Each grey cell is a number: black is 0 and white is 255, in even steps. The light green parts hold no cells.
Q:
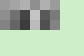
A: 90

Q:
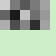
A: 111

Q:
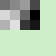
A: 103

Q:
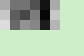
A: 7

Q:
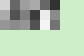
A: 235

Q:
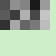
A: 71

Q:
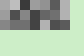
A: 112

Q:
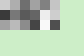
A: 237

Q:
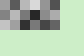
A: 140

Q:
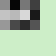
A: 216
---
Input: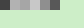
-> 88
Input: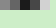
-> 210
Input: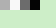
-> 4
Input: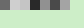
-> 164
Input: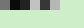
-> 182
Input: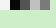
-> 122
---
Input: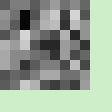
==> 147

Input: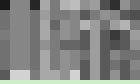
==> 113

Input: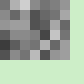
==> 138

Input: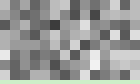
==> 165

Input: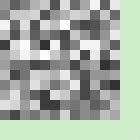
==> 128
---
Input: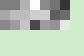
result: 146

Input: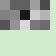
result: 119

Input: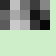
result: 51

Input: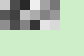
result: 228

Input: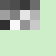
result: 147

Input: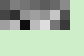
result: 116
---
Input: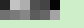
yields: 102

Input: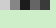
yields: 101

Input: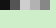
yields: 178

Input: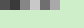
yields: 111

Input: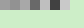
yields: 65

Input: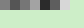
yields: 94
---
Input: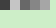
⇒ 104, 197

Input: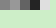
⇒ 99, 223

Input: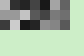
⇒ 89, 204

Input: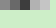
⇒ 61, 197

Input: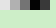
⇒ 116, 228

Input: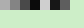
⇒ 11, 207

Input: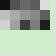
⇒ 149, 220

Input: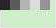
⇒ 179, 220

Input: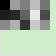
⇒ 97, 231

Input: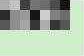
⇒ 21, 206
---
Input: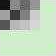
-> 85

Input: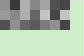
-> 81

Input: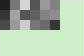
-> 73

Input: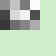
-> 56

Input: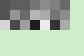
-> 213

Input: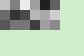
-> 86

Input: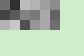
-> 179

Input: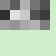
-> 158

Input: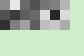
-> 49
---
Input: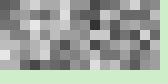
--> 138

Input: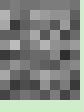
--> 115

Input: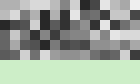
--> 239

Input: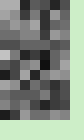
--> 79

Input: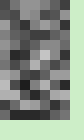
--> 63

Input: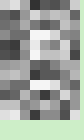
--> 205

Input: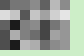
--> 139

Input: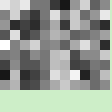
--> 138
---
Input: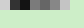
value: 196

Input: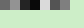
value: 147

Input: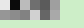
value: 209

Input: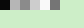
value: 205

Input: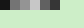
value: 148

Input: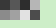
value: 182
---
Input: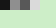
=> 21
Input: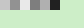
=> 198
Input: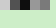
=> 204
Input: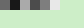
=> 105
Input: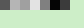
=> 87
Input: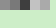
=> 142
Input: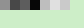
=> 145
